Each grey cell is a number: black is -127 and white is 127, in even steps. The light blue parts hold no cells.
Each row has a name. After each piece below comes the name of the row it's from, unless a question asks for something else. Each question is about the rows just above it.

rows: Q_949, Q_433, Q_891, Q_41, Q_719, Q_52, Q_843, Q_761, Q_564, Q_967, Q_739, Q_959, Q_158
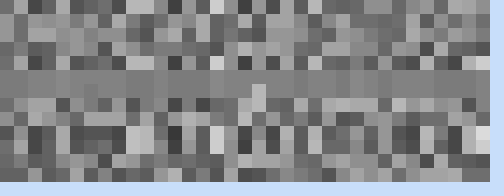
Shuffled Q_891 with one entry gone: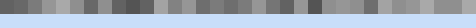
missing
[28]
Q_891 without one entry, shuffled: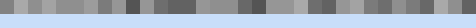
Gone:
[-10]
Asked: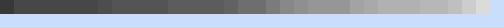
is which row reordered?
Q_967
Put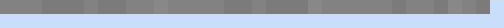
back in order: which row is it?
Q_52

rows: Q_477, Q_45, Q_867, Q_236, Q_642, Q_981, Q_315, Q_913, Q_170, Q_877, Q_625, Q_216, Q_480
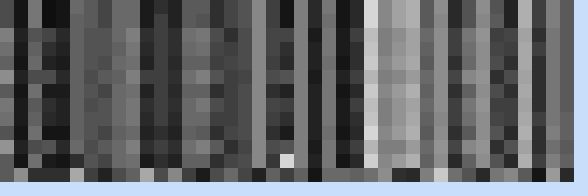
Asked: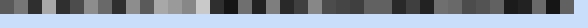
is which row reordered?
Q_642
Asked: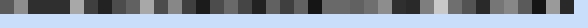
Q_480
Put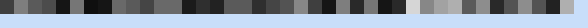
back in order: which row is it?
Q_477
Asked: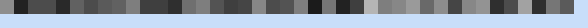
Q_981

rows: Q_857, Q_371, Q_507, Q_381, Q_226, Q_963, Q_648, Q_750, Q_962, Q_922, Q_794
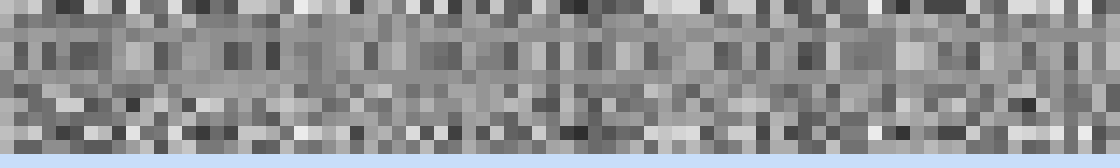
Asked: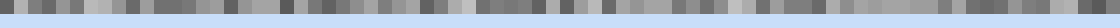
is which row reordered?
Q_648
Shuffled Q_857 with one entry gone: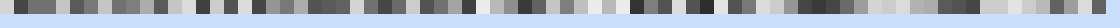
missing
[-50]
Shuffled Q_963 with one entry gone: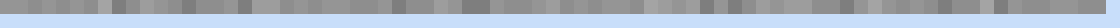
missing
[6]
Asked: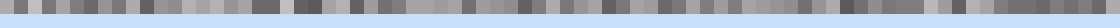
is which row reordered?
Q_371
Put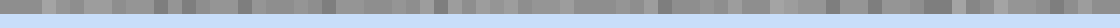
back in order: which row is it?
Q_507
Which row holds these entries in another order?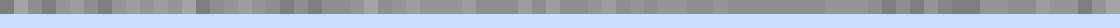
Q_963

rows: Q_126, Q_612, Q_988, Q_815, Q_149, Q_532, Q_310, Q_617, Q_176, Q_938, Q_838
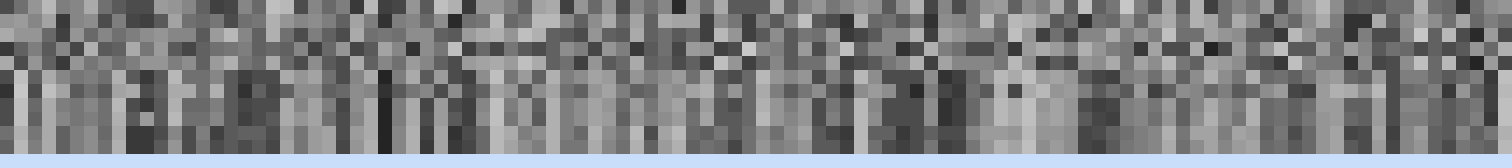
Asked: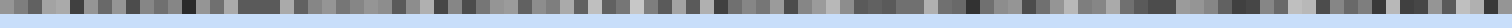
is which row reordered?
Q_126
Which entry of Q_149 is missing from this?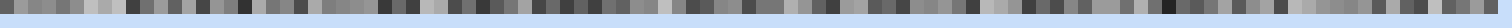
[-45]
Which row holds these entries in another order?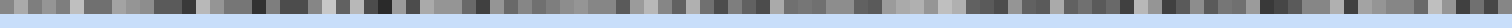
Q_988

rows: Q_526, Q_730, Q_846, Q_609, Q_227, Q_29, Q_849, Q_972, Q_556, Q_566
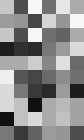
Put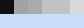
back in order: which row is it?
Q_556
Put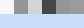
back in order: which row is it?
Q_730
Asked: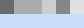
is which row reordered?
Q_227
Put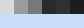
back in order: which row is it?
Q_609
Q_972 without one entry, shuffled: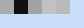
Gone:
[90]
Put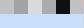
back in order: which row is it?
Q_556
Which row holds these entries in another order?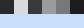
Q_849

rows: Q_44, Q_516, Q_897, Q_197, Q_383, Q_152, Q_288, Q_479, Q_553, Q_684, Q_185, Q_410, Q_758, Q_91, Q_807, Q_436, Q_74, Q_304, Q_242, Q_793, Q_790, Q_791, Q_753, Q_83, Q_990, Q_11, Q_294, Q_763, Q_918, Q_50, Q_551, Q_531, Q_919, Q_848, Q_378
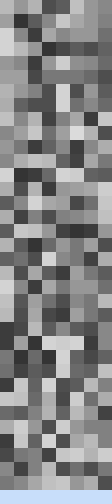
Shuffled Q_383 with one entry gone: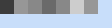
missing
[15]
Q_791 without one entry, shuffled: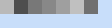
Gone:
[-41]
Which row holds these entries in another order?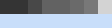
Q_11

